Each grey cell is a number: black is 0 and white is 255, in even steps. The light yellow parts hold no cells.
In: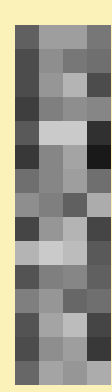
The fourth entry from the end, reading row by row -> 103
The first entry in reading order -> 96
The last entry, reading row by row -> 172
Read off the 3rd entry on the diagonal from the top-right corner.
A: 150
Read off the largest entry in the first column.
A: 180
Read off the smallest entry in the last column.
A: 25
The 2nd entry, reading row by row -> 158
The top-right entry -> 119
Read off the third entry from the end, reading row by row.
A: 164
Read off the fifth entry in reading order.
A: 76
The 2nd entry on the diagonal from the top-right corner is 119
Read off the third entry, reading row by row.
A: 158
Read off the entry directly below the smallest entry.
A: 111

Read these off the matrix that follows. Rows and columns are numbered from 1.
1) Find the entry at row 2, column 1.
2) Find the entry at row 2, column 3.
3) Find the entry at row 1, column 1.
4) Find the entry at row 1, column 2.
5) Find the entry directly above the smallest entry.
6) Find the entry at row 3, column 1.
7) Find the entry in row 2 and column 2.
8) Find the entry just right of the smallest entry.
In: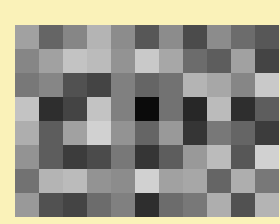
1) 134
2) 195
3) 161
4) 101
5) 101
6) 120
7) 161
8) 114

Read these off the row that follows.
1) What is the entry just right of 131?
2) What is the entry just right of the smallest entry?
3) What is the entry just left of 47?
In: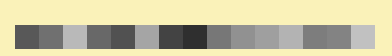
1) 193
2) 119
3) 67

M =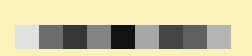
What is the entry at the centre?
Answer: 19
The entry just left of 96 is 69
